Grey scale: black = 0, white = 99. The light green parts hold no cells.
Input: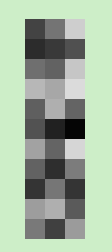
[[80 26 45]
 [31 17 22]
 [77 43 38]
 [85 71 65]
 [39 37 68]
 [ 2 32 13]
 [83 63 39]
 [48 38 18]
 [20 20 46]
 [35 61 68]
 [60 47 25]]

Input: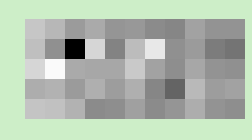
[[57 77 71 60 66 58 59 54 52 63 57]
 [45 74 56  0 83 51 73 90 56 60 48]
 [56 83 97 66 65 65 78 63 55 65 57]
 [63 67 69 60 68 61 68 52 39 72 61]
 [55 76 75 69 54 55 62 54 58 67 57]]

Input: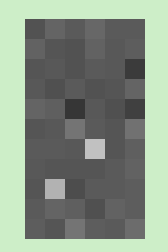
[[35 32 39 35 40 35]
 [36 38 33 32 38 34]
 [23 33 34 32 35 34]
 [39 34 31 35 32 33]
 [25 39 37 21 34 31]
 [44 33 34 45 35 33]
 [37 35 35 34 75 33]
 [38 34 33 33 33 35]
 [36 33 69 30 35 35]
 [36 35 39 37 31 38]
 [42 36 33 45 36 35]]

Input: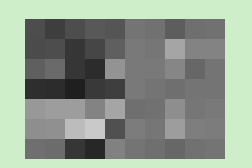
[[44 30 24 30 34 33 45 44 36 43]
 [51 29 30 21 27 37 47 46 64 51]
 [45 37 41 21 17 57 47 47 52 40]
 [45 18 17 12 22 24 47 45 43 45]
 [47 59 61 61 51 64 43 44 55 46]
 [48 55 56 73 78 31 48 46 61 49]
 [45 43 42 21 15 50 45 43 40 44]]

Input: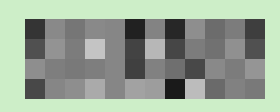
[[24 20 53 46 53 52 13 51 15 55 42 48]
 [31 31 57 48 76 52 26 71 27 48 44 56]
 [58 55 49 47 49 52 25 50 43 28 53 48]
 [47 28 52 55 66 52 63 61 10 73 41 50]]

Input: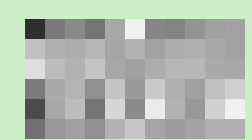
[[63 18 47 53 45 65 93 52 51 57 62]
 [63 75 68 67 71 64 69 63 67 68 65]
 [65 86 73 69 76 65 62 67 71 71 66]
 [80 48 66 70 56 76 60 78 68 62 74]
 [93 29 65 73 45 83 54 91 69 59 81]
 [68 44 59 62 56 69 77 64 61 63 68]]

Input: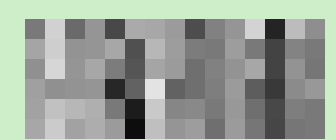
[[55 47 81 41 58 28 66 65 60 30 50 58 82 14 73]
 [47 64 80 57 58 65 31 71 61 48 47 61 47 26 51]
 [46 56 83 58 65 48 33 64 60 43 50 57 65 26 57]
 [59 62 56 57 58 15 38 88 38 43 49 60 36 22 54]
 [47 63 75 71 68 47 11 78 52 53 47 59 43 28 49]
 [47 65 79 63 67 60  5 74 58 61 43 60 46 27 46]]
